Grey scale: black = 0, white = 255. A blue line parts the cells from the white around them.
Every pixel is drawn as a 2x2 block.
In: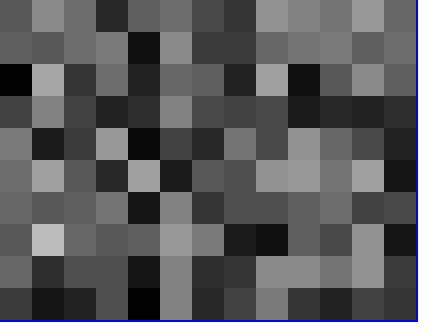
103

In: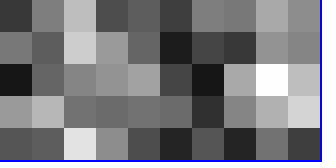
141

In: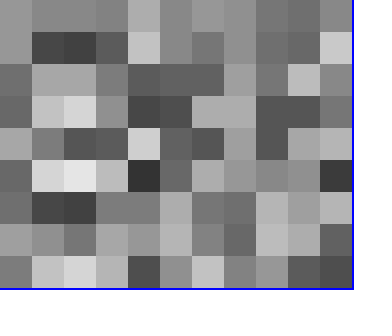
136

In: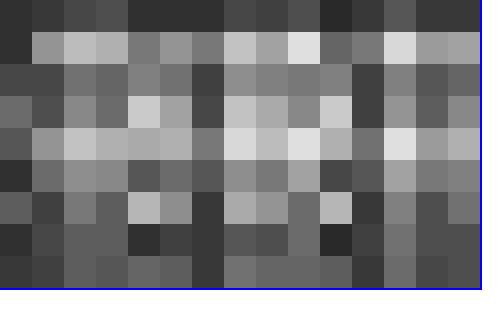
56

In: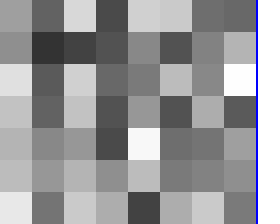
104

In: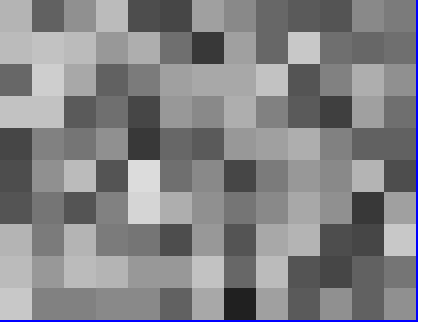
123

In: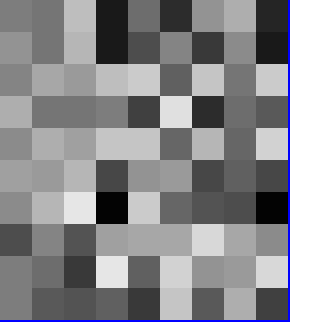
37
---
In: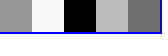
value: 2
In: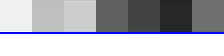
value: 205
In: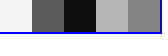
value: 15
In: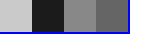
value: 136
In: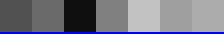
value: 15
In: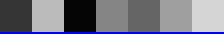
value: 5
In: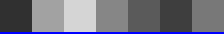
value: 213
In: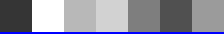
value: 184
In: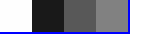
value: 88
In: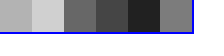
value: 103
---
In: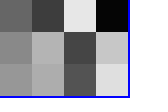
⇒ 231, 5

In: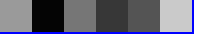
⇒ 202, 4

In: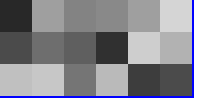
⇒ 213, 40

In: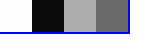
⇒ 253, 12

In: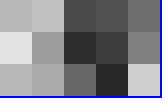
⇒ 226, 40

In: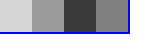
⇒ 213, 58

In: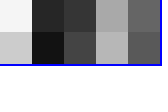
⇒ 245, 18

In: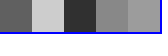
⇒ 205, 48
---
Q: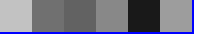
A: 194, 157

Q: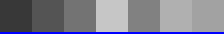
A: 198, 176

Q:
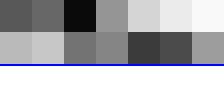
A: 249, 235

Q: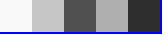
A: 249, 198

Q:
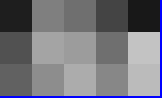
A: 195, 187

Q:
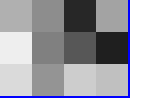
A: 238, 218

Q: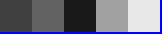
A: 231, 161

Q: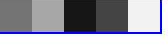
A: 242, 167

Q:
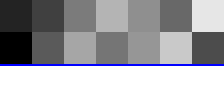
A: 230, 201
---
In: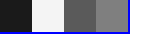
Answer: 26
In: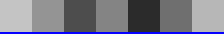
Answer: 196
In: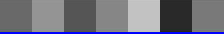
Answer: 105
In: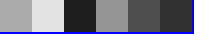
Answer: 171
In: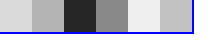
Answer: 218
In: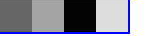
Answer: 102
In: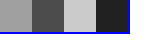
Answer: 160
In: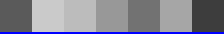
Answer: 90
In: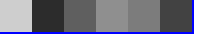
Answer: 206
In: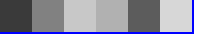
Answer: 58
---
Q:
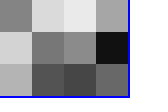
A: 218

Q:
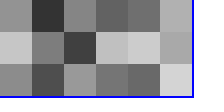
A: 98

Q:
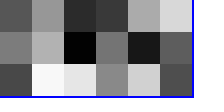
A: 57

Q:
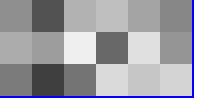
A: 191

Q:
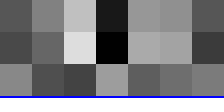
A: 151

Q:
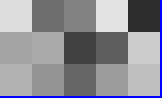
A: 130

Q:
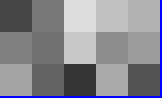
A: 220
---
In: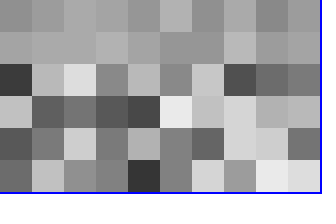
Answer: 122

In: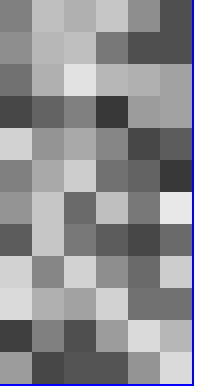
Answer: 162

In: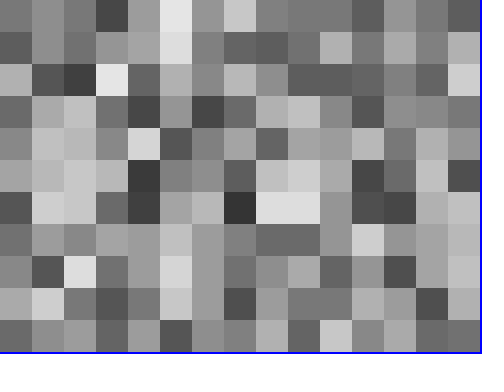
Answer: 206

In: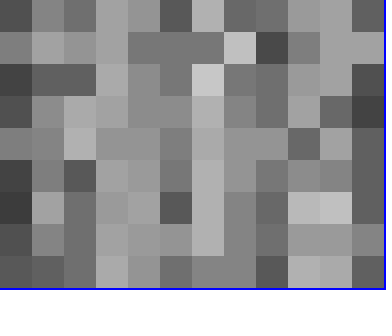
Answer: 80

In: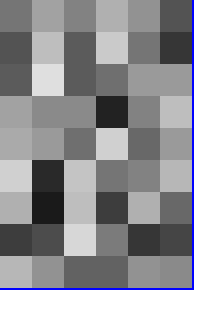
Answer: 154

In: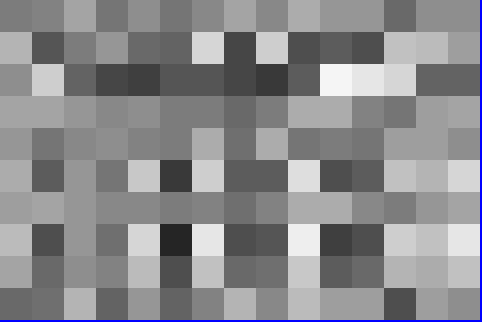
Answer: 99

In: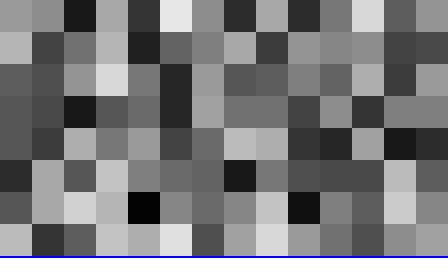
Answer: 154

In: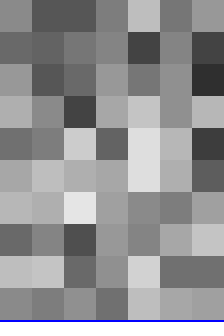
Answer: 47
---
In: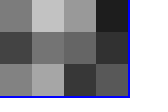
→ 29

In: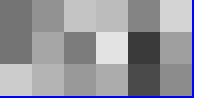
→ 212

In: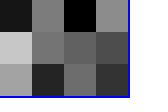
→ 140

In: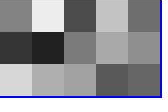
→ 110

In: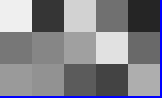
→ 37

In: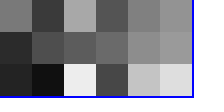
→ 147
